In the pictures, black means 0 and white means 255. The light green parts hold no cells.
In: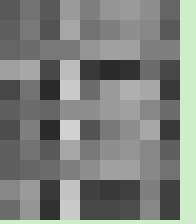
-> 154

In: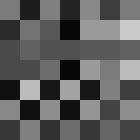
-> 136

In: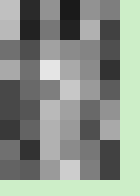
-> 26

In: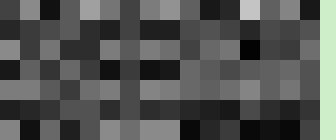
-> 96

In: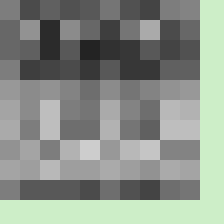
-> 68

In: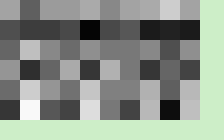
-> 170
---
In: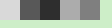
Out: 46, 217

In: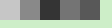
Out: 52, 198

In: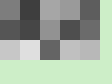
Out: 146, 223

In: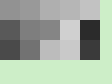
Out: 133, 208

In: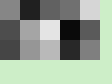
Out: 228, 228

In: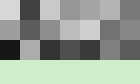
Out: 188, 215
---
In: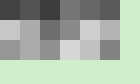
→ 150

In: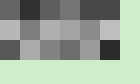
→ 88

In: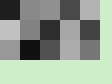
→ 152

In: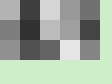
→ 144

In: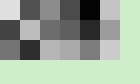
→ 116

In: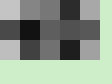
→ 190
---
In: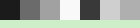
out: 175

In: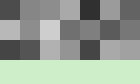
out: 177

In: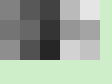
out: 194

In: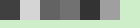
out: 113

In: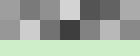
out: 184

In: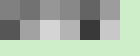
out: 180

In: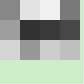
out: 213

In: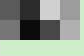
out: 156
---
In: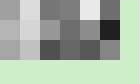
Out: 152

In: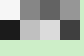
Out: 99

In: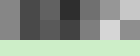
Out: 97

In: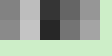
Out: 53

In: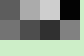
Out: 206

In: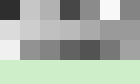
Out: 192
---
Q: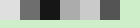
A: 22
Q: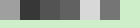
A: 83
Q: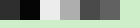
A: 236
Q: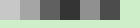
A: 96
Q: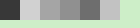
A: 165
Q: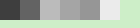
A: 187
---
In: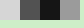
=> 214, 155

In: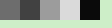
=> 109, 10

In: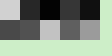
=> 209, 155

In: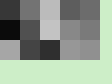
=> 55, 144

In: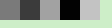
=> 122, 195

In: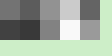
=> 115, 154

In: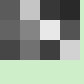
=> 91, 210
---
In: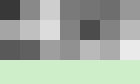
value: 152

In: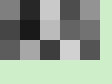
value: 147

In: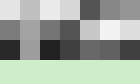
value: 149

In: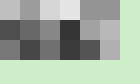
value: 148

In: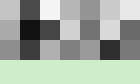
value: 231

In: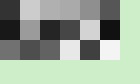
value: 86
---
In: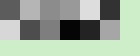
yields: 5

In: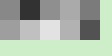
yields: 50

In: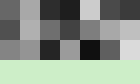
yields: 16

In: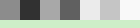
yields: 49

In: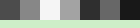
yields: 24

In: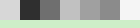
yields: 47

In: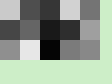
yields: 5

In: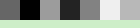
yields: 1
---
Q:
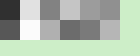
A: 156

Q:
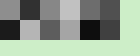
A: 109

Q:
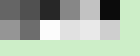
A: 194

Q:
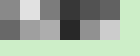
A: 82

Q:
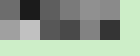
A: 144

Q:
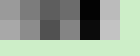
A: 3
